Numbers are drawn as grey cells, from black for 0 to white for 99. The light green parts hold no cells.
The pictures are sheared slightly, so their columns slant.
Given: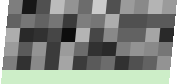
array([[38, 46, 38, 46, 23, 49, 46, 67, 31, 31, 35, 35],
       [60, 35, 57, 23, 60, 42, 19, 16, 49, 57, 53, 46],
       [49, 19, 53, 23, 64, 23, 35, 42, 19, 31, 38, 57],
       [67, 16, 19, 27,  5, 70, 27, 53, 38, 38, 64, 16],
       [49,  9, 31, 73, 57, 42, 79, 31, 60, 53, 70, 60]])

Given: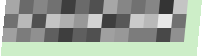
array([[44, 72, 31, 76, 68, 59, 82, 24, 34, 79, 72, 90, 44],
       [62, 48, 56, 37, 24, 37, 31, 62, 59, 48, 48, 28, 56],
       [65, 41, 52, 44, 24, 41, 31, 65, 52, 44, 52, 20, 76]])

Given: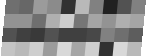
array([[76, 72, 80, 60, 84, 64, 80, 19, 84, 72],
       [57, 57, 43, 68, 80, 46, 64, 57, 68, 64],
       [43, 40, 60, 54, 19, 72, 50, 13, 32, 50],
       [32, 25, 22, 32, 25, 25, 28, 50, 43, 36]])

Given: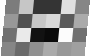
array([[44, 91,  7,  4, 98, 44],
       [48, 77, 20, 20, 87, 52],
       [52, 41, 56, 66, 59, 62],
       [59, 31, 77, 84, 35, 66]])

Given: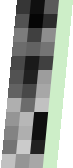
array([[45, 79, 13],
       [58, 71,  6],
       [51, 68,  6],
       [75, 58, 65],
       [68, 42, 75],
       [42, 38, 45],
       [38, 28, 65],
       [48, 25, 55],
       [32, 13, 61],
       [28, 10, 25],
       [21,  6, 35],
       [32,  2, 17]])

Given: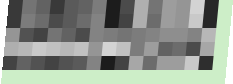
array([[68, 71, 78, 75, 71, 75, 58, 82, 75, 48, 61, 38, 42, 29, 65],
       [22, 48, 42, 29, 35, 42, 51, 11, 26, 68, 42, 61, 58, 78, 15],
       [22, 45, 38, 22, 35, 38, 48, 11, 29, 68, 45, 61, 58, 82, 15],
       [26, 38, 32, 26, 32, 35, 51, 11, 26, 65, 42, 61, 61, 78, 18],
       [58, 32, 26, 45, 38, 29, 51, 48, 45, 48, 51, 55, 55, 51, 71]])

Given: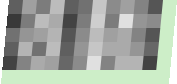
array([[37, 70, 44, 73, 37, 58, 77, 66, 66, 58, 40],
       [37, 62, 48, 73, 37, 44, 77, 54, 62, 51, 33],
       [44, 58, 62, 70, 33, 54, 73, 62, 66, 51, 33],
       [26, 51, 66, 62, 40, 54, 87, 51, 70, 70, 26],
       [22, 48, 73, 66, 26, 48, 80, 48, 87, 58, 54]])

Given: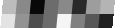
array([[88, 57, 30, 42, 95, 50, 34, 13],
       [73, 53,  3, 42, 53, 16, 61, 70]])

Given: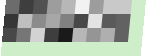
array([[21, 74, 54, 65, 50, 28, 88, 35, 38],
       [28, 46, 82, 24, 10, 71, 58, 68, 38],
       [42, 24, 32, 61, 71, 94, 61, 78, 78]])
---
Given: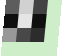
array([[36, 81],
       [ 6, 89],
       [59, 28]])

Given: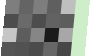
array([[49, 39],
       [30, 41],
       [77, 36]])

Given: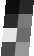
array([[ 5, 15],
       [17, 47],
       [89, 42]])

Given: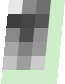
array([[90, 53],
       [24, 27],
       [53, 30]])

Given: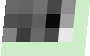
array([[40, 39],
       [31, 29],
       [50, 23]])

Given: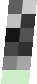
array([[37, 79],
       [74, 20],
       [ 8, 32]])

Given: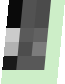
array([[ 4, 32],
       [ 4, 32],
       [79, 35]])
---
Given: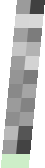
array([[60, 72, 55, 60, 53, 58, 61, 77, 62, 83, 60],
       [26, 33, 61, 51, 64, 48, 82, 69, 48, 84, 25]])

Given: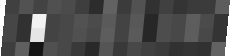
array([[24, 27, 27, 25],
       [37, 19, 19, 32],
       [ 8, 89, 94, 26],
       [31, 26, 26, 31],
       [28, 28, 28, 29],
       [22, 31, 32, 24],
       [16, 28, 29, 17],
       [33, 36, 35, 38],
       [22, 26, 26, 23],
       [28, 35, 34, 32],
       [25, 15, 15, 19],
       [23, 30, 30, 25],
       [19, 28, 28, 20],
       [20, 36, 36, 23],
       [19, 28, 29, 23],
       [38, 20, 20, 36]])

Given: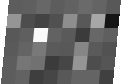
array([[36, 36, 35, 34, 58, 36],
       [38, 46, 39, 37, 30, 37],
       [24, 44, 47, 97, 26, 40],
       [27, 23, 35, 38, 31, 36],
       [34, 27, 34, 35, 55, 38],
       [39, 58, 52, 23, 34, 41],
       [39, 30, 35, 40, 65, 39],
       [25, 33, 32, 37,  8, 34]])

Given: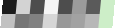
array([[75, 11],
       [46, 82],
       [50, 30],
       [83, 95],
       [59, 30],
       [63, 60],
       [71, 35]])

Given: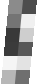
array([[71, 95, 23, 22, 45, 54],
       [43, 88, 34, 80, 93, 30]])

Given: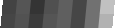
array([[27, 26],
       [32, 33],
       [23, 20],
       [33, 31],
       [37, 37],
       [27, 27],
       [44, 44],
       [69, 75]])

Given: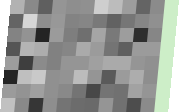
array([[75, 60, 14, 61, 33, 51, 39, 69],
       [53, 57, 74, 24, 70, 57, 83, 53],
       [21, 62, 78, 54, 67, 14, 55, 37],
       [55, 56, 56, 50, 50, 60, 59, 58],
       [45, 53, 57, 58, 52, 49, 51, 55],
       [42, 45, 73, 58, 66, 43, 52, 56],
       [41, 28, 58, 62, 60, 64, 47, 80],
       [58, 45, 35, 66, 45, 47, 38, 73],
       [44, 44, 60, 66, 37, 61, 46, 61],
       [30, 63, 67, 58, 60, 18, 52, 39],
       [54, 58, 55, 56, 60, 52, 56, 54]])

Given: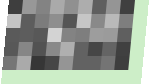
array([[46, 34, 35, 76, 24],
       [66, 52, 36, 36, 59],
       [21, 32, 34, 48, 51],
       [27, 53, 82, 55, 66],
       [58, 68, 51, 33, 56],
       [38, 38, 49, 77, 67],
       [38, 27, 61, 53, 37],
       [45, 39, 60, 72, 58],
       [24, 25, 37, 49, 25]])
